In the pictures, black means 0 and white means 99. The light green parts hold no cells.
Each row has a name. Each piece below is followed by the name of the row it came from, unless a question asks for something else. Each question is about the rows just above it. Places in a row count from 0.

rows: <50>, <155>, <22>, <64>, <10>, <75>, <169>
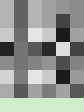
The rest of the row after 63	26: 54
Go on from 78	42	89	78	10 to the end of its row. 63

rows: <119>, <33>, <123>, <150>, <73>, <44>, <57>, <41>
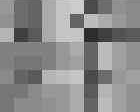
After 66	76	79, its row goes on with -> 29	42	56	53
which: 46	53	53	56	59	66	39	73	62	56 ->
<41>
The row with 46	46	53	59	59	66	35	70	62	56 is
<57>
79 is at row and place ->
<119>, 5
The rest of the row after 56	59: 66	39	73	62	56

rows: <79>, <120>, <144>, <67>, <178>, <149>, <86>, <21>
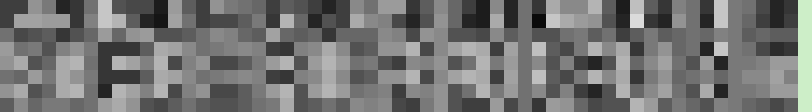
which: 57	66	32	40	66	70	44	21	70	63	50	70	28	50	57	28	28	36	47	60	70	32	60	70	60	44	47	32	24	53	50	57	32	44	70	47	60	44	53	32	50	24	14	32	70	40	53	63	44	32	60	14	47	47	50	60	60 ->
<178>
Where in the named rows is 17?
<67>, 55

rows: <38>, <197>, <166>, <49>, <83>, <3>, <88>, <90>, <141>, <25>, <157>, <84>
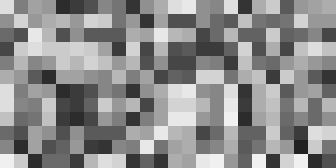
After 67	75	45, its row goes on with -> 71	41	71
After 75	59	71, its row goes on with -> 31	56	27	27	52	49	23	75	45	41	59	67	59	52

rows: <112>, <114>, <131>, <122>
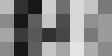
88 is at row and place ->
<122>, 5
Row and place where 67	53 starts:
<122>, 6

